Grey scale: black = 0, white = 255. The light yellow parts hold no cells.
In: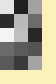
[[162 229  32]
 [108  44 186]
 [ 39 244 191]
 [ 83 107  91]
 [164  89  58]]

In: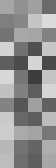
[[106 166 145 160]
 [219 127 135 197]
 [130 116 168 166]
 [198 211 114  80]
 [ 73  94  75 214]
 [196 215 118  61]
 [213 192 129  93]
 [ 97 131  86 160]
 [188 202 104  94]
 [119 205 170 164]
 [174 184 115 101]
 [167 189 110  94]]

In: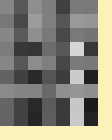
[[121 134  87 142 126  64 122]
 [149 119  72 156 128  85 153]
 [116 135  89 143 121  72 121]
 [ 56 124  56  53 108  88 214]
 [120 134  87 140 127  71 122]
 [ 32  99  65  41  85  61 203]
 [143 139 133 132 105 143 149]
 [ 27 101  66  41  91  58 199]
 [ 35 101  66  37  94  57 201]]

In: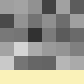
[[ 92 159 163 145  66 161]
 [160  74 147 115 143 109]
 [106 120 117  49 123  91]
 [128 163 213 171 154 148]
 [170 201 117 102 100 182]]

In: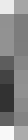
[[165 235]
 [124 145]
 [124 146]
 [125 146]
 [134  93]
 [143  67]
 [145  50]
 [138  50]
 [131  97]
 [172 248]]

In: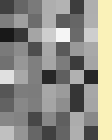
[[174  64 102 122 174 179  61]
 [175 126 160 108 175  92 102]
 [206  24  55 165 206 245 106]
 [168 122 140  77 168  89 153]
 [165 113 151 127 165 124  59]
 [ 39 224 168 127  39  95 177]
 [167  86 125 124 167 155  53]
 [165  98 136 126 165 142  53]
 [136 135 131  71 136  95 172]
 [ 64 192 149 102  64 100 175]]
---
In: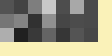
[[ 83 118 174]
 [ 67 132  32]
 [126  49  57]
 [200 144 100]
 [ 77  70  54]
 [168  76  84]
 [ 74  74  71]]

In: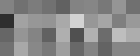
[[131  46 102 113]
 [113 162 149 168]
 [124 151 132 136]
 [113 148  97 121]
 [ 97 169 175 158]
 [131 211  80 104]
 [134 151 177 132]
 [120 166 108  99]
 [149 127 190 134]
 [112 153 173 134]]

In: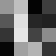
[[151  87  52   6]
 [191 223 229 161]
 [  3  38  67 180]
 [ 62  33 140  51]]

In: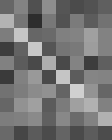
[[102 179 125  61 129  58 114 102 125 105]
 [131 117 197  98  92 129 125 146 128  70]
 [ 80  45 102 200  73 153 139 160 138  91]
 [142 120 106  85 174  74 145  91  96  75]
 [ 85  82 128 117  73 197 100 123 136 100]
 [ 75 123 131 121 131  92 208 160 107  74]
 [ 82  92 160 157  61 133 147 177 130  92]
 [ 95 114 130 130  95 131 102 129 177  76]]

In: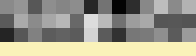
[[138  90  36]
 [149 170  87]
 [ 87 139 129]
 [142 167  92]
 [133 183  98]
 [141 104  91]
 [ 38 220 211]
 [115 186  91]
 [  3 113  49]
 [ 45 157 119]
 [136 169 122]
 [189  86 143]
 [138  87  91]
 [179  84 155]]

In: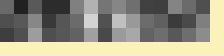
[[105  79  62]
 [ 33  88  80]
 [ 89 135 157]
 [ 44  57  79]
 [ 44  86  87]
 [128 107  98]
 [178 211 160]
 [117  81  73]
 [134 192 155]
 [111 153 168]
 [ 65 108  99]
 [ 63  96 110]
 [132  59  88]
 [107  74 110]
 [ 79 127 140]]

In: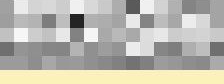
[[161 158 193 111 155]
 [235 186 246 148 155]
 [212 179 205 143 142]
 [216 125 194 134 167]
 [205 190 232 133 152]
 [240  36 130 180 154]
 [216 176 245 144 144]
 [201 173 169 157 137]
 [173 164 185 148 129]
 [ 90 233 169 235 115]
 [240 132 221 220 128]
 [210 188 231 134 156]
 [177 167 204 126 151]
 [132 236 208 175 142]
 [142 216 211 190 138]
 [164 164 201 111 170]]

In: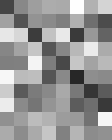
[[ 69 161 231 134 127 247 204 236 144 171]
 [136  83 215 163 128 187  90 138 158 140]
 [158 147  60 198 244 190 123 117 188 170]
 [172 138 194  86 125  85 137 148 178 198]
 [170 126 233 135  72 137 169 163 156 129]
 [254 176  58 184 198  39 120  92 154 181]
 [177 111 152 235 163 142  53 110 114 140]
 [212  76  99 171 185 138  91  57 245 145]]
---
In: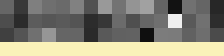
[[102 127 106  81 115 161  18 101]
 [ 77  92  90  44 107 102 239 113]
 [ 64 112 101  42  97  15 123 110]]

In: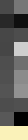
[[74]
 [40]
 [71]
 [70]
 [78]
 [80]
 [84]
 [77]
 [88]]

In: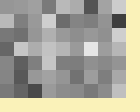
[[150 160 185  84 204]
 [185 153 108 126  62]
 [120 150 153 152 206]
 [102 173 181 230 182]
 [134 127 126 144 148]
 [133 152 149 157 168]
 [121  73 140 121 191]]

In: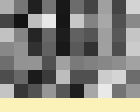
[[176  32  24  68  68]
 [ 68 190  22 131  81]
 [194  37  29  85  88]
 [136  49  25  49  77]
 [110 148 161 129 142]
 [ 77  27 189  80 212]
 [196  82  86 167 115]]

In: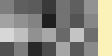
[[126  91 114 146]
 [162 131 115 134]
 [215 145 105 109]
 [ 80  40 166 138]]

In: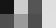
[[20 85]
 [80 78]]
